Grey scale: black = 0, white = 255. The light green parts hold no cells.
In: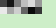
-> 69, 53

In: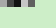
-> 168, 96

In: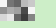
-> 245, 132

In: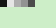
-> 20, 75

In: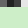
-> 101, 230

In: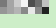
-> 121, 34
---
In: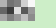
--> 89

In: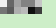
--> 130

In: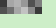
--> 81

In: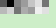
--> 224

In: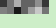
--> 143

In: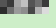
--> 111
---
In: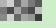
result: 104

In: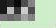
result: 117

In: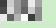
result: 178

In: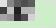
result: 46

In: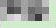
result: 220

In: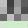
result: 119

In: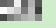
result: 151

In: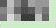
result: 163
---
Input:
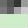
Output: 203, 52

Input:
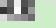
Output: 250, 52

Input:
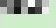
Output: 252, 21

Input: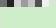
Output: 240, 35

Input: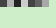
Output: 205, 36

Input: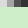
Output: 219, 51

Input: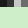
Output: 199, 25

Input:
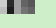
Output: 205, 29

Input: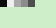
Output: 239, 11

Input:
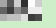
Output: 253, 48
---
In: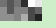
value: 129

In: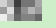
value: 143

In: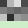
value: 112

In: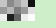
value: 126

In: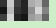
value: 143

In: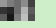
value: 108

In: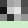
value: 202

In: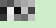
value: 11

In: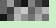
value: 100
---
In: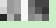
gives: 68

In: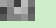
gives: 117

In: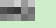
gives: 194

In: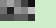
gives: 18

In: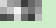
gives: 132

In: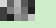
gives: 47

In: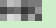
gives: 122
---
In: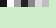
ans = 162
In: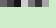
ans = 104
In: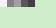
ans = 130
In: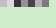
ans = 147
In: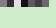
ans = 91
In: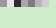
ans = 168
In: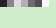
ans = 135
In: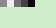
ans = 111
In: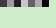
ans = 98
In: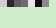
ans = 108
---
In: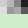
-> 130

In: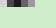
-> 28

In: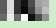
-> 49

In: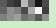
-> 49

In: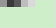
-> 89

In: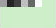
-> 64

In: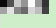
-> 202
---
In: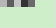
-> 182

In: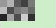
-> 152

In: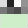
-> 221

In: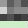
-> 154

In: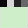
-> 7

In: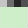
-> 197

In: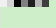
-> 240

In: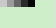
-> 201
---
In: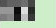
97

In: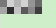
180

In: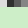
91

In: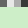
171

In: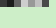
100

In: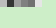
159

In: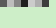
133

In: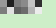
124

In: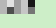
157

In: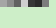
97
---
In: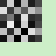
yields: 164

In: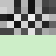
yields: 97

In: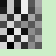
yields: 167

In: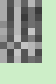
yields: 73

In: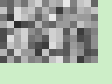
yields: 89

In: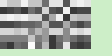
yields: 99

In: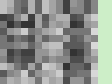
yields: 216
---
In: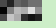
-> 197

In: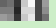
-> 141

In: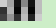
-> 148

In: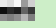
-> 126

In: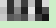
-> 90

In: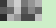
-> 178
